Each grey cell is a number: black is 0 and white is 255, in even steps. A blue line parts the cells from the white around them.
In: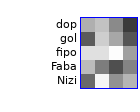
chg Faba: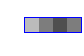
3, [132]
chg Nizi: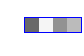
3, [181]
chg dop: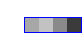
0, [175]
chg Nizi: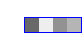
1, [245]

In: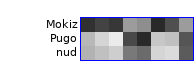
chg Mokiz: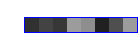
5, [41]
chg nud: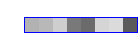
1, [192]
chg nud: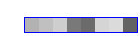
7, [91]
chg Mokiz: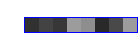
6, [79]
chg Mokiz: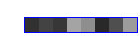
3, [156]

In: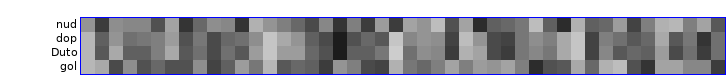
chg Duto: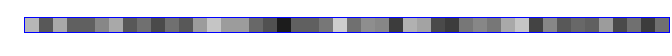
5, [127]
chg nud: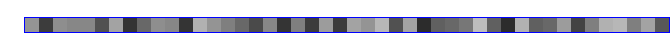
25, [189]
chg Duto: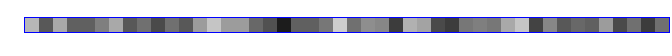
32, [135]
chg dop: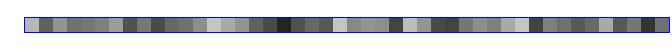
18, [28]

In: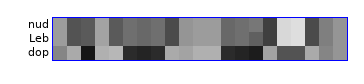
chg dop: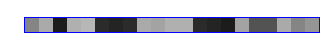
2, [22]
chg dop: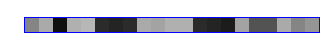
2, [22]
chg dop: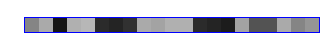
7, [43]
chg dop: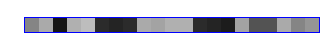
4, [183]
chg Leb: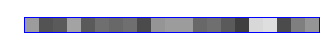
14, [96]
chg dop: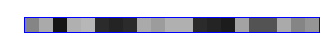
9, [163]
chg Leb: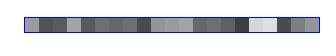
11, [156]

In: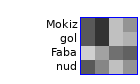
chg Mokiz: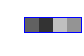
0, [89]
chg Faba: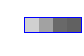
2, [112]
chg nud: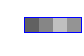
0, [89]
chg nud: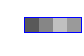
3, [148]
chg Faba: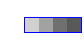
3, [97]

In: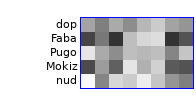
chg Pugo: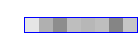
1, [170]
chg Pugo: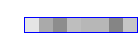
5, [190]
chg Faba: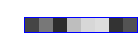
2, [51]
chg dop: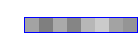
3, [141]
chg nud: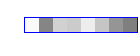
2, [215]
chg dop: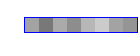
1, [127]
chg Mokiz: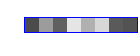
5, [209]

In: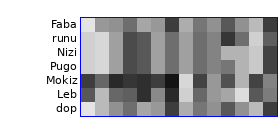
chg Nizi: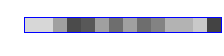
0, [208]
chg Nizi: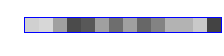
8, [110]
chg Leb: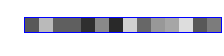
2, [103]
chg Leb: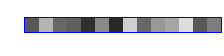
1, [186]

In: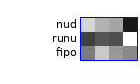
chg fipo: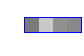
2, [152]
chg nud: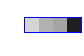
3, [25]
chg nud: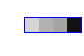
3, [25]

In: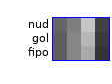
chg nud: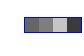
3, [66]
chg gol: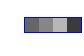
0, [94]

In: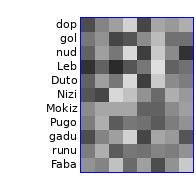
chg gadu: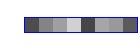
7, [85]
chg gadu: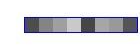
3, [209]
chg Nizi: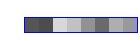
1, [70]
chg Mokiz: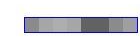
2, [166]
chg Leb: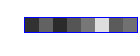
6, [98]
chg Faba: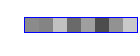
0, [146]

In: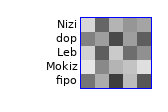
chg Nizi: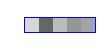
2, [180]
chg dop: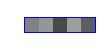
1, [158]
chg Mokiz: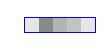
4, [223]
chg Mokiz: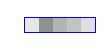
1, [137]
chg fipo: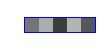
3, [188]

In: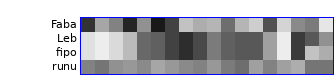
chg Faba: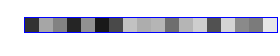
6, [66]
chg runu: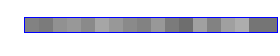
1, [117]
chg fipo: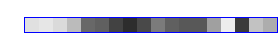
1, [237]
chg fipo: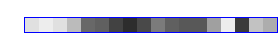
2, [218]

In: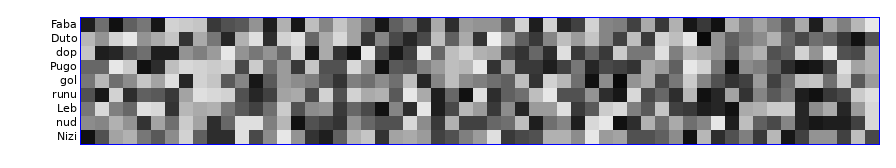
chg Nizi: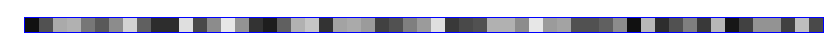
2, [163]
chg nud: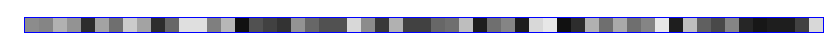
4, [51]

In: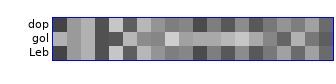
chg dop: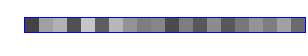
1, [154]
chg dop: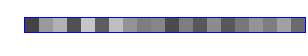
6, [183]
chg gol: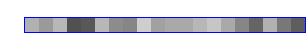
2, [177]
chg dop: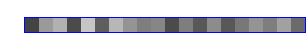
3, [81]
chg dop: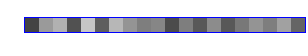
19, [107]
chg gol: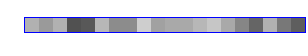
7, [134]

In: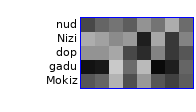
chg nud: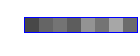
6, [173]
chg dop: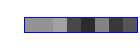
2, [167]

